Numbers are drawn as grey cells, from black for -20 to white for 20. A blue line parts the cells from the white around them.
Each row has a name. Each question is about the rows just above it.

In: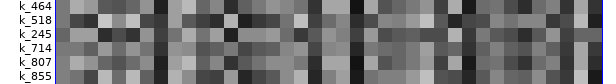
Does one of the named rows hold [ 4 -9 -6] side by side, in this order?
no
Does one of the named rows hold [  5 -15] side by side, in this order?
yes
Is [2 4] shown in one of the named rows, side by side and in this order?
yes
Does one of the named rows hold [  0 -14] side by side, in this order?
no
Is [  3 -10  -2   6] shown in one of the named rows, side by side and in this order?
no
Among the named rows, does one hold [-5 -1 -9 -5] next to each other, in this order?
no
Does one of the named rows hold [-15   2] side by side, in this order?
yes

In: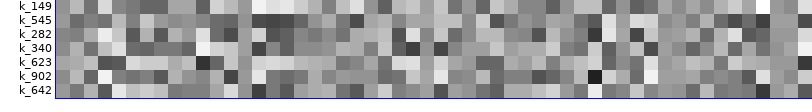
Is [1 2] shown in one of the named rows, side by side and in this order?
yes
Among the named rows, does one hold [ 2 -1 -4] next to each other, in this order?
no

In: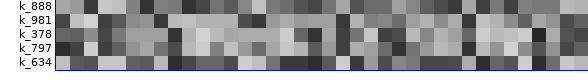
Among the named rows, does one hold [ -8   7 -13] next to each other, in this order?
yes
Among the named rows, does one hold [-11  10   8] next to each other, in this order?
yes
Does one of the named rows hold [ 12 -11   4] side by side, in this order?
yes
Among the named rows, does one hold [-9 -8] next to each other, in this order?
yes
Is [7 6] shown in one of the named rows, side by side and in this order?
no
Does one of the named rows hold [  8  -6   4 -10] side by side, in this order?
yes

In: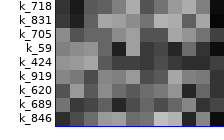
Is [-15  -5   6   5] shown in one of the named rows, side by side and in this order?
yes
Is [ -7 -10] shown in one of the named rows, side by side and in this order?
no
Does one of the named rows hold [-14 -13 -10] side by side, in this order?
no
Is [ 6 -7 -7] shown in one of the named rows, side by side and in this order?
no

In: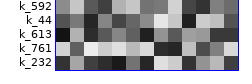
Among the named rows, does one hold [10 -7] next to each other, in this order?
yes
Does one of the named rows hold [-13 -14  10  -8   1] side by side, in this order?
no
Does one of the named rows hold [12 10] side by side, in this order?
yes

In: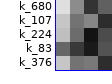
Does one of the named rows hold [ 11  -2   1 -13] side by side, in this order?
yes
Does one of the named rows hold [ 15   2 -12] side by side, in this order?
yes
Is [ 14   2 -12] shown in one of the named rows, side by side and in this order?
no
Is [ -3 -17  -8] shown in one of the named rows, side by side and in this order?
yes

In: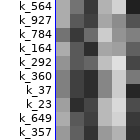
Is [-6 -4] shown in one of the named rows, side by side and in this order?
yes
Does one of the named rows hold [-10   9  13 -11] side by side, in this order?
yes

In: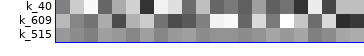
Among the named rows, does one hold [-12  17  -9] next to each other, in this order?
yes
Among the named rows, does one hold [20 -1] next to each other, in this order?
no
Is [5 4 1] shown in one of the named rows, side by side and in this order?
yes
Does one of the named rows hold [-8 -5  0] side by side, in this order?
no
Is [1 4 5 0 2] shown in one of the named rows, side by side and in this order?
no
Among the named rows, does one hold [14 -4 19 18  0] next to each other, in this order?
no
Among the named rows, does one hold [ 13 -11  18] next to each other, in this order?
no

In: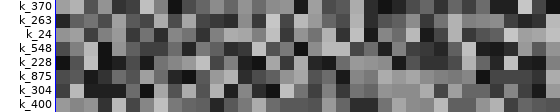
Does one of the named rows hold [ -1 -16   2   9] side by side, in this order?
no
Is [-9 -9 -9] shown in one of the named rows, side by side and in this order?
yes
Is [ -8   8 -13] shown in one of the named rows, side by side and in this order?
yes
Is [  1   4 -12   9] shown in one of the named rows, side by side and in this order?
no

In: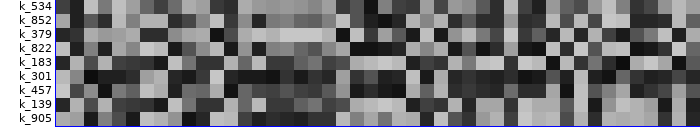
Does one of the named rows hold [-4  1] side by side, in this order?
no
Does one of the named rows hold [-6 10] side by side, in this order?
yes
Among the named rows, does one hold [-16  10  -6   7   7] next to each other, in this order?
no

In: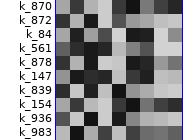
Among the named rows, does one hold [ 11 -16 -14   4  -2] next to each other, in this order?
yes
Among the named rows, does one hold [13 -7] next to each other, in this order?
no
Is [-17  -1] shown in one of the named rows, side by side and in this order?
yes
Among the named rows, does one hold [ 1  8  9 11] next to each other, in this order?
yes
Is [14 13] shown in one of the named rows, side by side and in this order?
no
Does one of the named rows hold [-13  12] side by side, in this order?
no

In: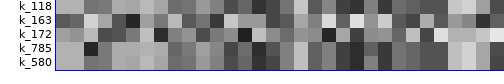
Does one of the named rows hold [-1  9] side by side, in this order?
yes
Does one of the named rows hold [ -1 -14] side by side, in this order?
no

